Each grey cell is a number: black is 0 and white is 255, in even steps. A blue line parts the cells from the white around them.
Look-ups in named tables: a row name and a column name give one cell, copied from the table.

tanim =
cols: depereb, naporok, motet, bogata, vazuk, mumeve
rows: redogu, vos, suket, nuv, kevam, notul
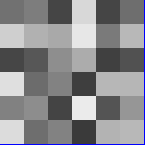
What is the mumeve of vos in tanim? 184
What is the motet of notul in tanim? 130
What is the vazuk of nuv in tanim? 183
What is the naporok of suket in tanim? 87
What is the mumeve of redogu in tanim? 110
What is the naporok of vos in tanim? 177
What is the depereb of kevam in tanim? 129
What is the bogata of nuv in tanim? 62
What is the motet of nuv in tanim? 130
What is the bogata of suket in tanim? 172
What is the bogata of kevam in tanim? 235
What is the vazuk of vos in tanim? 122
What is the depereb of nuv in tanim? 223
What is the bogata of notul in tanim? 58
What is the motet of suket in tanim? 142
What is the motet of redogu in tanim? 69
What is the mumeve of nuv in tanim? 182
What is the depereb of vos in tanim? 207

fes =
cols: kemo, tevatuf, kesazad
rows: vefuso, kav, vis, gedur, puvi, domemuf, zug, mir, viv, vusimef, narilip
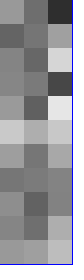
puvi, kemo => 154
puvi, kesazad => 230
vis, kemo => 132
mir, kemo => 118
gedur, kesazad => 71
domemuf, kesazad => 200
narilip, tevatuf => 159
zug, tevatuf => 118
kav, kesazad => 160
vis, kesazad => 214
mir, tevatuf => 123
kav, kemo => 100
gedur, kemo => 134
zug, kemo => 158
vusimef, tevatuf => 111
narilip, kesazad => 189
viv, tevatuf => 98
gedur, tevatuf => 122
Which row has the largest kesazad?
puvi

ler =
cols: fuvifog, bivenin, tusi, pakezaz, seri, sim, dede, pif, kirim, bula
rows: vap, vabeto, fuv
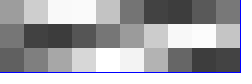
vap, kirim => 89
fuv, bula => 67
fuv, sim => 243
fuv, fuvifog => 96
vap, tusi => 249
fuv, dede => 179

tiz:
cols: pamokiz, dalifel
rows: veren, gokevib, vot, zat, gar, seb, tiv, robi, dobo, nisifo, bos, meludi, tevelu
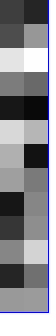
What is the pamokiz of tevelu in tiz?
153
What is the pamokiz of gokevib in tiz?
77
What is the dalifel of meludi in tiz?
112
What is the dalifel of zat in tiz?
105
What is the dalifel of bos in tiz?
211
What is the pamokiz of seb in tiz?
216
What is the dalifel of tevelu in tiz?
155
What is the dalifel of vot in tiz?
254
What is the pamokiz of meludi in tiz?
37
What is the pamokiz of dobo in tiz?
22
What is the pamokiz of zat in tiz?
124
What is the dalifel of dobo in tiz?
134
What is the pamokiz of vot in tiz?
228
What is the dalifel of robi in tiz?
122
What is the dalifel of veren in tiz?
37
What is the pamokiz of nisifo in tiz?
54
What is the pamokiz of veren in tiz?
62
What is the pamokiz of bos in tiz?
134
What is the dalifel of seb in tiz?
182
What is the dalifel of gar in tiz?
9
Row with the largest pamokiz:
vot

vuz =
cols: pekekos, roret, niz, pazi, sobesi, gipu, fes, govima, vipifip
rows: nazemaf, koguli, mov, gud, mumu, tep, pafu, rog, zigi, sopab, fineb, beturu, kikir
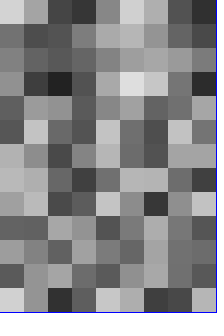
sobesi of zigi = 196
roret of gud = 62
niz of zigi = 74
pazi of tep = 83
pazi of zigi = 92
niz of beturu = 165
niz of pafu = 73
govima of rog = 109
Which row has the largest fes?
gud

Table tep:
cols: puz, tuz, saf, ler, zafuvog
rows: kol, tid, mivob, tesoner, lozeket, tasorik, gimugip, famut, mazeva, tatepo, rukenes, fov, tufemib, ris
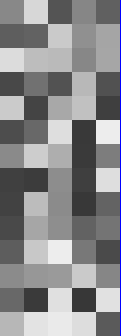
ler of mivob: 135
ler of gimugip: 58
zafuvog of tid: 165
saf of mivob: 186
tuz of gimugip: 205
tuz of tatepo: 166
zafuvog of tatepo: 116
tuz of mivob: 189
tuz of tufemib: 58
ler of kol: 134
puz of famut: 64
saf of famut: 141
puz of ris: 183
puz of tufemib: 104

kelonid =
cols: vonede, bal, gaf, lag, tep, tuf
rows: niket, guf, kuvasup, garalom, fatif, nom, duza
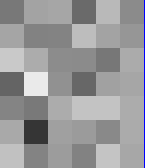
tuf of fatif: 172
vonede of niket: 120
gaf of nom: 160
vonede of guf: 165
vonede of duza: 193
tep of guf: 163
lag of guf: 189
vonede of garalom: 100
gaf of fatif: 172
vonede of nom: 169
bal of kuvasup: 172
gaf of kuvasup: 140
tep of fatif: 195

